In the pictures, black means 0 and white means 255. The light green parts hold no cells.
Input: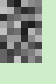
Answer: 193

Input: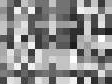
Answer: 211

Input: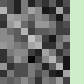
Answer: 107

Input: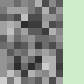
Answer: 193

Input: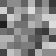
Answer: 168
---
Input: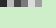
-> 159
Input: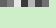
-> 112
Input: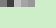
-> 152
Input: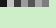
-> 126
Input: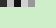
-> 152
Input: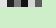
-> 92
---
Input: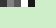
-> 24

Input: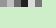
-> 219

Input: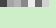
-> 236

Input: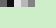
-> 131

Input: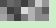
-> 105

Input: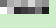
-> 215

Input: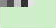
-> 227
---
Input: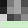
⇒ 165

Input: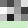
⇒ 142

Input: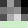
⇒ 70

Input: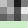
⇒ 28

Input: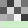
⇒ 204

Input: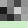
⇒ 72

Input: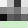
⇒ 54

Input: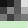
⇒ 89

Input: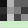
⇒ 98
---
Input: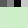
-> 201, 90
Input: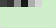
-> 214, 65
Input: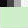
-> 244, 13
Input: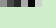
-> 209, 145
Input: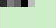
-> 190, 45
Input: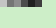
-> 61, 196
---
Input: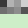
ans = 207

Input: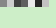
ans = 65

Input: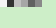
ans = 51

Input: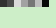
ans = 218

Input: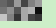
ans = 129

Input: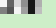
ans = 83

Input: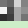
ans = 143

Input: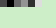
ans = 0

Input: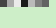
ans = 234
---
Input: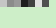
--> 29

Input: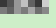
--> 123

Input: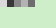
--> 56

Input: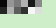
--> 93

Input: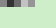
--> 52

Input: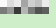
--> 181
